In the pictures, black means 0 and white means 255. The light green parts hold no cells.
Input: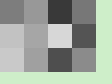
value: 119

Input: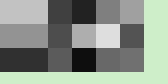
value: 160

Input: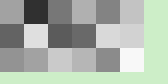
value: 195

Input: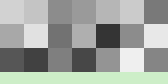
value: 121

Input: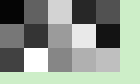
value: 81

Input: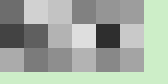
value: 157

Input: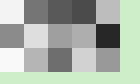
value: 189

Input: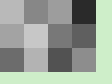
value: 42

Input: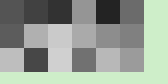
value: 107

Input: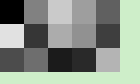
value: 96
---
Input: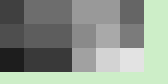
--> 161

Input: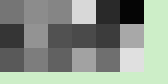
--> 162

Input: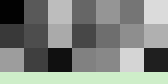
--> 136

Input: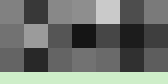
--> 106

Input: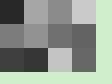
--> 55

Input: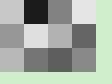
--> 116
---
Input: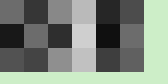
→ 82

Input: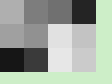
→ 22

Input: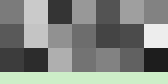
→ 60

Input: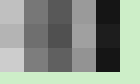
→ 205

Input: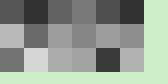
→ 114

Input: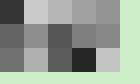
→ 113
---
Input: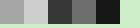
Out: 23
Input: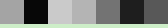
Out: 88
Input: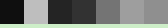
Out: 143
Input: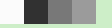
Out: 155
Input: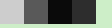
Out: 45
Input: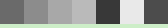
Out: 76
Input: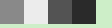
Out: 42
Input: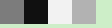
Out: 178
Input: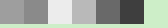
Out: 62
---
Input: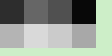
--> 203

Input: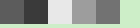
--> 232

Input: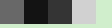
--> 52

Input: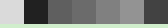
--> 94

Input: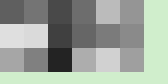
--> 36

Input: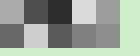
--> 91

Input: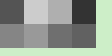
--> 111
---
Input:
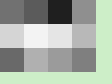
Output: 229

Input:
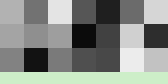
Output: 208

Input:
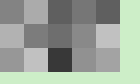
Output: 137

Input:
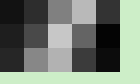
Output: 100

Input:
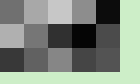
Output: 5

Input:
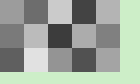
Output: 172

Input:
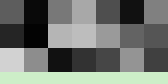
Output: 99

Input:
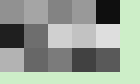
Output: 194
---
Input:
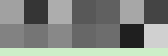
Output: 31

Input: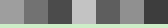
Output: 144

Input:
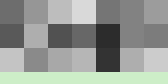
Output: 174

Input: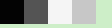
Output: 245

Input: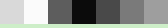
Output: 122

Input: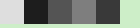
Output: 126
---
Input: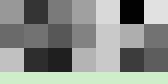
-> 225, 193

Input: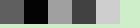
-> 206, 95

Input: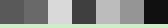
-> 16, 89

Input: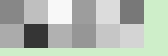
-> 120, 171

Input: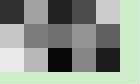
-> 203, 233

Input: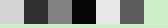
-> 92, 212
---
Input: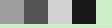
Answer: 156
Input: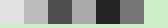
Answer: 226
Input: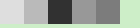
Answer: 222
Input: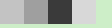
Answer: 195
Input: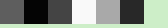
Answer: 94
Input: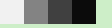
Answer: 241
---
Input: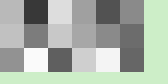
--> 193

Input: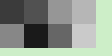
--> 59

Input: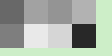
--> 104

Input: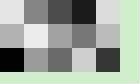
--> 178

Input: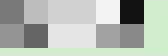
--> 122

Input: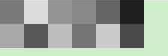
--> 122

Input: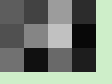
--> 80

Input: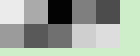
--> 235
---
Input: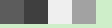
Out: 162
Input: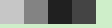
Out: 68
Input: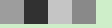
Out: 137
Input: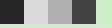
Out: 66
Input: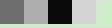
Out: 211
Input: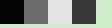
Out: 57
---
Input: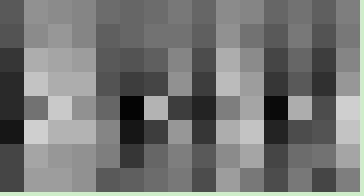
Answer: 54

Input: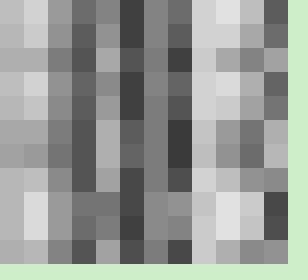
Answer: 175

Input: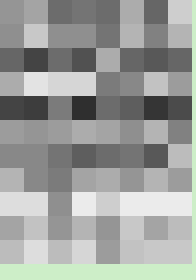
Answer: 102

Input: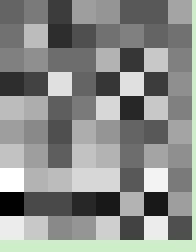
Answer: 129

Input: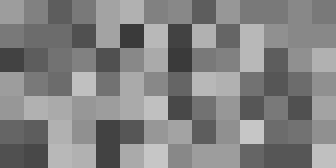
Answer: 66

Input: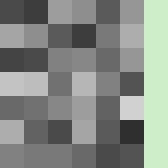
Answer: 67
